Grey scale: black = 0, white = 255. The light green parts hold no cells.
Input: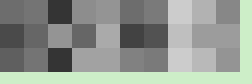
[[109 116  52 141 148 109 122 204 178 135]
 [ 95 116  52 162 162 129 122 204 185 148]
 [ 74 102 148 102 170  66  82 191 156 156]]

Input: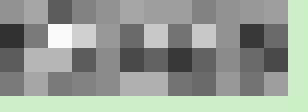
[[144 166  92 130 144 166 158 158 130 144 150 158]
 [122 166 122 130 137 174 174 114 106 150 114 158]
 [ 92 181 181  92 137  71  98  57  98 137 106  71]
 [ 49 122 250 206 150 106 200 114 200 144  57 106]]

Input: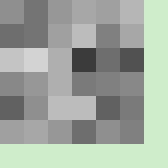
[[196 211 175  59 110  81]
 [159 167 151 110 143 128]
 [143 116 151 167 159 182]
 [136 151 175 122 128 136]
 [110 116 159 188 128 167]
 [ 96 143 188 188  96 122]]

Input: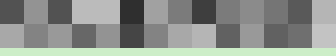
[[168 131 153 103 147  69 131 168 181  97 153  97 111 195]
 [ 82 147  82 187 187  47 161 123  62 123 139 117  89 181]]

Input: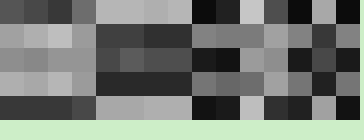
[[175 168 182 155  41  41  41  41 117 103 109 161 117  33 117]
 [161 175 190 155  64  64  48  48 130 123 123 161 130  56 130]
 [142 136 149 149  72  91  78  78  26  18 155 142  26  72  26]
 [ 85  72  56 109 182 182 175 182  12  33 198  78  12 168  12]
 [ 56  56  56  72 168 168 175 175  18  26 190  48  33 161  18]]

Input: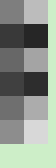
[[141 216]
 [126 188]
 [111 172]
 [103 164]
 [ 64  45]
 [ 57  38]]

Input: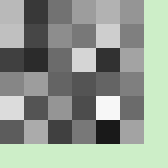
[[220  84 149  76 247 107]
 [192  70 141 120 206 127]
 [185  56 114 157 178 149]
 [134 157 100  84 100 127]
 [ 92 171  64 120  25 163]
 [ 64  43 107 213  49 163]]
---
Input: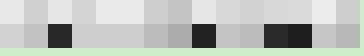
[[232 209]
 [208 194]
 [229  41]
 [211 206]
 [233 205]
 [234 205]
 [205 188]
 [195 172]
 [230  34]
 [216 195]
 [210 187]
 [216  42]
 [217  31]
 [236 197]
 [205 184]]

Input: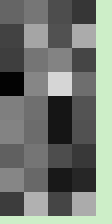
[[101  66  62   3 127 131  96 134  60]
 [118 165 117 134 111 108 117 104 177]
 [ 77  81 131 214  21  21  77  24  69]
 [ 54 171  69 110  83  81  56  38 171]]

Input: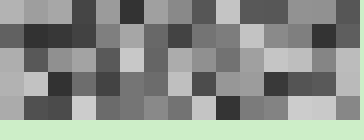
[[179  97 174 178 171]
 [158  50  88 194  80]
 [167  55 144  50  75]
 [ 69  66 163 109 204]
 [155 127  89  67 107]
 [ 51 166 200 117 117]
 [160 104 101 108 137]
 [137  67 172 191 115]
 [ 86 116 144  76 196]
 [196 125 114 151  52]
 [ 88 195 160 156 123]
 [ 87 138 197  57 131]
 [146 127 190  84 204]
 [145  51 133  89 201]
 [ 86  94 188 186 135]]

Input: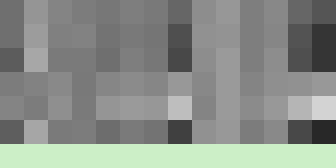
[[112 111  92 124 132  95]
 [148 157 168 130 124 166]
 [131 128 123 138 143 123]
 [125 130 123 120 123 124]
 [119 114 112 134 149 109]
 [126 121 127 139 155 122]
 [121 117 119 134 151 115]
 [102  79  72 153 190  65]
 [142 145 142 136 131 144]
 [151 146 154 154 154 152]
 [127 127 127 131 139 125]
 [136 133 141 143 152 137]
 [102  83  79 145 181  72]
 [ 84  53  53 153 211  40]]

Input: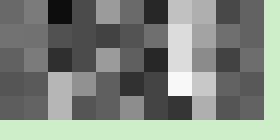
[[105 114  97  85  93]
 [123 113 123  90  99]
 [ 13  81  47 182 182]
 [ 75  75  75 145  85]
 [155  66 155  95  95]
 [106  83  95  49 141]
 [ 39 111  39  68  68]
 [193 220 220 248  53]
 [175 163 139 200 175]
 [ 72 111  66  98  85]
 [ 98  98 109  88  98]]

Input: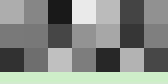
[[173 121  49]
 [134 120 110]
 [ 25  70 192]
 [234 147 125]
 [187 167  39]
 [ 68  54 179]
 [145 127  71]]

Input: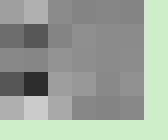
[[159 109 136  86 175]
 [176  87 134  45 203]
 [139 132 147 158 169]
 [132 143 142 152 135]
 [134 139 139 137 132]
 [132 139 140 145 136]]
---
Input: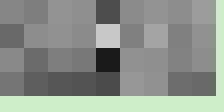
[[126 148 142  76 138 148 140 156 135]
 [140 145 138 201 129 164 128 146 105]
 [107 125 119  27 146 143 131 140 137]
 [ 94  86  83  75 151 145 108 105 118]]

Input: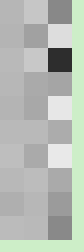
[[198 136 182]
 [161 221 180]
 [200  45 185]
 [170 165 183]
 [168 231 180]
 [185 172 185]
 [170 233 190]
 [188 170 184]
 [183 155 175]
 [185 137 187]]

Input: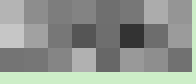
[[141 125 131 111 119 172 149 180]
 [161 119  85 110  51 109 155 198]
 [118 133 177 103 153 142 113 116]]

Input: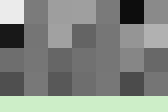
[[123 158 159 122  13 138 235]
 [117 161 100 118 149 177  24]
 [118 102 113 118 134 104 110]
 [120  88 110 119  75 117  79]]

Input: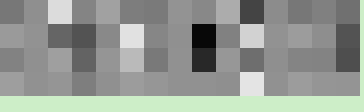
[[143 220 132 161 125 122 147 136 172  68 140 119 128 112 119]
 [146 101  83 137 225 134 144   8 129 210 146 156 142  83 154]
 [144 159  99 149 186 121 145  40 151 110 143 132 131  78 130]
 [145 149 126 144 156 150 145 145 143 228 145 156 149 148 158]]

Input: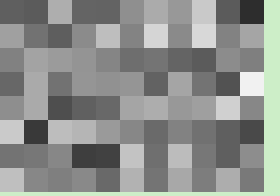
[[ 91 174 100  99 143 171 152 201  91  45  95]
 [114  94 139 190 131 213 138 216 130 165 160]
 [163 155 148 133 110 116 100  91 140 127 129]
 [170 114 149 145 149  98 165 115  82 241 103]
 [170  78  96 104 165 173 152 159 208 135 142]
 [ 57 189 181 154 135 106 130 113  95  73 202]
 [119 135  62  65 195 111 188 119  95 141 115]
 [135 127 137 105 178 116 168 125 173 121 191]]
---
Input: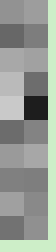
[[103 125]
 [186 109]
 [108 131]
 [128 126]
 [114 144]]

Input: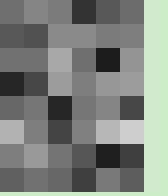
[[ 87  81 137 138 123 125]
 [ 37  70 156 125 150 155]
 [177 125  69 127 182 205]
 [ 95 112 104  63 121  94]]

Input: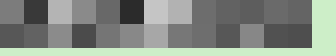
[[ 87  98 139  75 117 136 167 119 110  87 135  81  78]]

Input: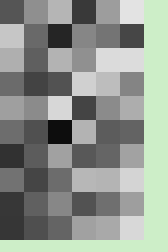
[[198 105  37 134 116  70]
 [107  67  82 208 189 132]
 [109  80  13 179  92  99]
 [114  69 108 183 180 212]
 [ 54  79 100 161 169 216]]

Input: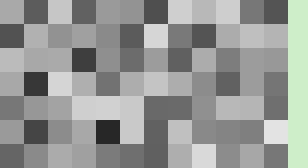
[[ 82 177 146 160 138  91 214 121  84 172 191 180]
 [168  55 213 175 114 173 196 173 140  97 156 117]
 [154  69 140 168  39 201  97 192 137 132 127 227]]

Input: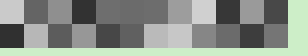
[[ 48 183  92 151  71  96 186 199 134 107  61 117]]

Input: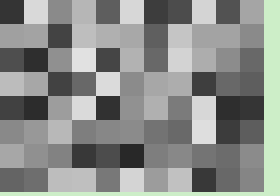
[[160 163  67 190 176 168  95 197 163 163 138]
 [188 167  66 104 219 139 167 173  62 104  94]
 [137 152 184 126 135 139 115 105 222  60  93]
 [100 110 189 191 120 212 156 193  56 104 133]]
